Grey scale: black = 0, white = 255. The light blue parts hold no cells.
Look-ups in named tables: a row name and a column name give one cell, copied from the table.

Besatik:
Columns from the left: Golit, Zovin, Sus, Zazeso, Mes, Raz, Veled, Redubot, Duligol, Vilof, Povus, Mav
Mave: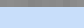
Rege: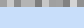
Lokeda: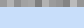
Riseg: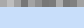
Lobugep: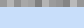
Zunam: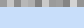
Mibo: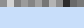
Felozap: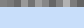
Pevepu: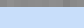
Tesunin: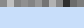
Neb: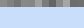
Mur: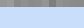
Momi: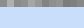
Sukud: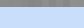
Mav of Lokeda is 150
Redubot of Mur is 126
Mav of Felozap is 100
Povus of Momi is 128
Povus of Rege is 212
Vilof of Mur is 141
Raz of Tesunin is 152
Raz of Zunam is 130
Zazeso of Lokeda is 162
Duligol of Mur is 145
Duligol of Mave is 139
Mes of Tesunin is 132
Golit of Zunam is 156
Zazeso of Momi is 144
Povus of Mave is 139
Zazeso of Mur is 144
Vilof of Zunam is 133
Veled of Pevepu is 138
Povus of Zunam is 211

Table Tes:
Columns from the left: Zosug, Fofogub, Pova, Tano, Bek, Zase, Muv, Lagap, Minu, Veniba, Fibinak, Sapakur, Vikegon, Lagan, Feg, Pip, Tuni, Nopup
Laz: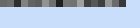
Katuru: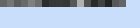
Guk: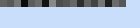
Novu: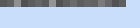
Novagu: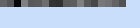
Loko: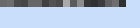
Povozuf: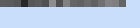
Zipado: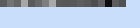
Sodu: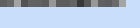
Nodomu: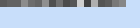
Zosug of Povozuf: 93
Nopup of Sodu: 164
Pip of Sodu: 93
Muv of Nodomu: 143
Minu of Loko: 75
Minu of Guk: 76
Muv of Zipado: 126
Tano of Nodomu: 140
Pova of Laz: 46
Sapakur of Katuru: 177
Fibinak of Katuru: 87
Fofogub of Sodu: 104
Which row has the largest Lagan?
Nodomu

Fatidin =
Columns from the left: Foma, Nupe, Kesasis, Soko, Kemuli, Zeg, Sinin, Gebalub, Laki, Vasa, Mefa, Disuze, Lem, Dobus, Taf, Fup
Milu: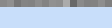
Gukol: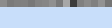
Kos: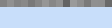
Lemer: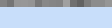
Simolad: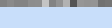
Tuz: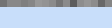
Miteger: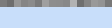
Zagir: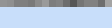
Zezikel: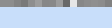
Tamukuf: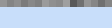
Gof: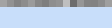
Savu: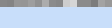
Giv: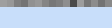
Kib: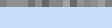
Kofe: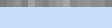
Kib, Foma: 129
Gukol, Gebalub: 144
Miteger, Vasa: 136
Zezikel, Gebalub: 136
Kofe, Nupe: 135
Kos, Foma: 131
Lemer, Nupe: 117
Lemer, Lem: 125
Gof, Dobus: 130

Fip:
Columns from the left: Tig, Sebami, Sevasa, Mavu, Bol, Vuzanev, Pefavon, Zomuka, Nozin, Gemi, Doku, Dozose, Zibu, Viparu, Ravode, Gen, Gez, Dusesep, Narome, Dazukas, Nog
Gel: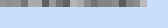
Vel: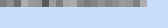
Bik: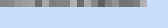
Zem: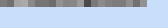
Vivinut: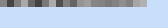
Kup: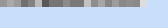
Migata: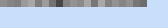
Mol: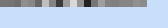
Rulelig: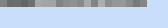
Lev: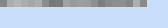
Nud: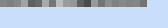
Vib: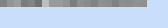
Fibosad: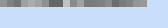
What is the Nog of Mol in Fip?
139
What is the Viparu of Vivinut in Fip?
133
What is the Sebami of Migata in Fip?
132
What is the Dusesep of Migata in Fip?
133
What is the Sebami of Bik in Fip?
137
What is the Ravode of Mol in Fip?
158
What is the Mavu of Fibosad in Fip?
160
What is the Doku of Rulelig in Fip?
145
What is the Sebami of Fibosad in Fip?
128
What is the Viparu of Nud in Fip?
153
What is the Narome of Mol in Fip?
133
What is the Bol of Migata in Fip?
167
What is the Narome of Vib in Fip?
140
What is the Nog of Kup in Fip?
221
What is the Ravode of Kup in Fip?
166
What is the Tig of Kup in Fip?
150
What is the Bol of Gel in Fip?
170
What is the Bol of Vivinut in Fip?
102
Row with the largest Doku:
Mol

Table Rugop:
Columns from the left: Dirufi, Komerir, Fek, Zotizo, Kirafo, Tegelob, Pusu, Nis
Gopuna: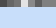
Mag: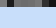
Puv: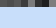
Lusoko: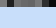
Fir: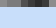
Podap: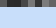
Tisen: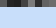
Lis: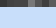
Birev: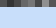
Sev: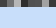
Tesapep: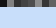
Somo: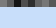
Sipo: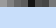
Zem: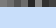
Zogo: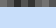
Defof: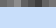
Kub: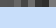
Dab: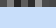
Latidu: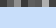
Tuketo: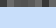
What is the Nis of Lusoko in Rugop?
10
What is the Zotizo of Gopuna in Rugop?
227
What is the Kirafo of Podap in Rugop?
120
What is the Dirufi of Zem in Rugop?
123
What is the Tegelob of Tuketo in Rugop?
107
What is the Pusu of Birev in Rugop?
144
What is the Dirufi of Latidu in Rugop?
62
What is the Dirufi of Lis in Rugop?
55
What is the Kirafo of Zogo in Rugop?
52
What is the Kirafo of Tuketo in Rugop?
90
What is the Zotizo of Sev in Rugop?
46
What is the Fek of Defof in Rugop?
141
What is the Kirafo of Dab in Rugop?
44
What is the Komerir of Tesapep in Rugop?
130
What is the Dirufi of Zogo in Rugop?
112
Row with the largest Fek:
Sev

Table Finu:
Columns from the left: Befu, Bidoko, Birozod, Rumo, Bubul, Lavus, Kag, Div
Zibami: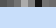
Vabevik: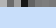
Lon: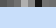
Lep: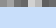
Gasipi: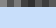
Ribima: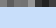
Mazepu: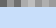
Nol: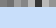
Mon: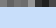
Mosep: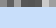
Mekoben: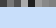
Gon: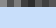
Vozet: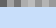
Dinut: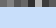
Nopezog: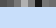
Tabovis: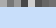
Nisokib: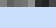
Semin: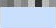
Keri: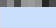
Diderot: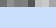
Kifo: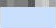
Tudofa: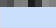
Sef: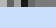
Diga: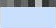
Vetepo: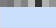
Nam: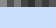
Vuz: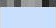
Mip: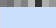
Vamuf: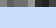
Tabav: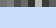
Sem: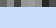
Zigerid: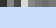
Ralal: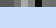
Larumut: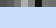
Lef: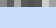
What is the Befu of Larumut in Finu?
83
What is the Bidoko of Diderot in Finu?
144
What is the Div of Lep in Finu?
107
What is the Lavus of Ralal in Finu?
14
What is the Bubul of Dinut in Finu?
47
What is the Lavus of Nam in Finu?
88
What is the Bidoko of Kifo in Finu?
141
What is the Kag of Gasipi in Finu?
61
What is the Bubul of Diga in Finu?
52
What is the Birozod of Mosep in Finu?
163
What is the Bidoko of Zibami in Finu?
96
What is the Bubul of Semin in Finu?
193
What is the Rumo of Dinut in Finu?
103
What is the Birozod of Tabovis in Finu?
154
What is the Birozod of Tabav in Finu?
80
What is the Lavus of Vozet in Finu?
149

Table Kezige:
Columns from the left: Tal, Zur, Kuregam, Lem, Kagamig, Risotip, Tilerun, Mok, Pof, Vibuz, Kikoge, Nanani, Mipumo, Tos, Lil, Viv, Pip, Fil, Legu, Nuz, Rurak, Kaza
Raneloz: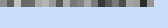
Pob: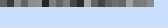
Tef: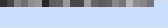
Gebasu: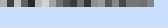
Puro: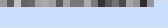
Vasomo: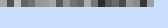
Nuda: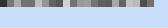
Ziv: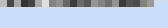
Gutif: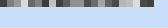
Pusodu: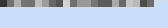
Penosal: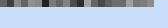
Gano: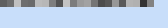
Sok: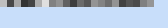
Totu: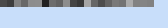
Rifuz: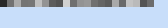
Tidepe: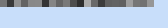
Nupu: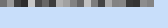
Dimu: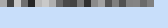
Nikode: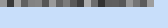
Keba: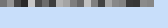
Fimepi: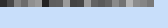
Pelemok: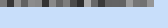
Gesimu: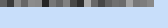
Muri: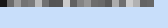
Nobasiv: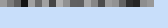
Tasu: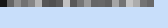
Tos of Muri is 109
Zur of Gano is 110
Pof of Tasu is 91
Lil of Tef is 91
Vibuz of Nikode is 123
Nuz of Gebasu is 118
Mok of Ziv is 130
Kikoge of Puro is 119
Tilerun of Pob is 38
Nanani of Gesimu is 46
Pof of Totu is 98
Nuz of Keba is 54
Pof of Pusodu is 85
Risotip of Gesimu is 137
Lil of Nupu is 67
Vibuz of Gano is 195
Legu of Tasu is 197
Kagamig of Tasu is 134
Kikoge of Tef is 72
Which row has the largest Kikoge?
Gutif

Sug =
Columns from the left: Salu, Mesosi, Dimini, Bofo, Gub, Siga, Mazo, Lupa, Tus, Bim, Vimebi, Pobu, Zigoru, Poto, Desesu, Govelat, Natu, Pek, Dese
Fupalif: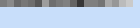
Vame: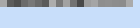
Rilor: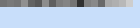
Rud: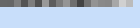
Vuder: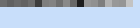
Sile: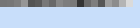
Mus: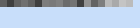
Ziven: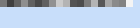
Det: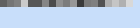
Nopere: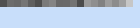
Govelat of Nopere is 157
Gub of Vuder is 109
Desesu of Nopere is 129
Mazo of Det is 133
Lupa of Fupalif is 110
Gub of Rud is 126
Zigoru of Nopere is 155

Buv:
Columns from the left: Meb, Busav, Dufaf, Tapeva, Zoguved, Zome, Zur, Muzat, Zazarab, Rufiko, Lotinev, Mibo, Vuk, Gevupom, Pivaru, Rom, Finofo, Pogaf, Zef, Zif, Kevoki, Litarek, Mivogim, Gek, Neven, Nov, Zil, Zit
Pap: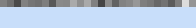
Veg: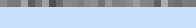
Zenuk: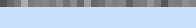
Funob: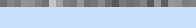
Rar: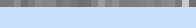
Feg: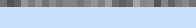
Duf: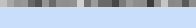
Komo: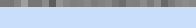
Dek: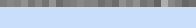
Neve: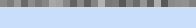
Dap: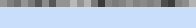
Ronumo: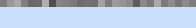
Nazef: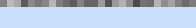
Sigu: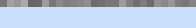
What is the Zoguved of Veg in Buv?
92
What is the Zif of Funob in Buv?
116
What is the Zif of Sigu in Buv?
111
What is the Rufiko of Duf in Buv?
142
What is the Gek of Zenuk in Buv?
86
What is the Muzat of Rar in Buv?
135
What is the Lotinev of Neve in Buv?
99
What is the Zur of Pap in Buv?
126
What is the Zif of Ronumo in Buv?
93
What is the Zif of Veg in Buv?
155
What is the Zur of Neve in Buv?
134
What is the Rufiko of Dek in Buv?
122
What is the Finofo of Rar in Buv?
142
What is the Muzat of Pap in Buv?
88
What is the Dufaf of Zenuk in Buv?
123
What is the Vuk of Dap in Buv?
180
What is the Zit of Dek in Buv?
111

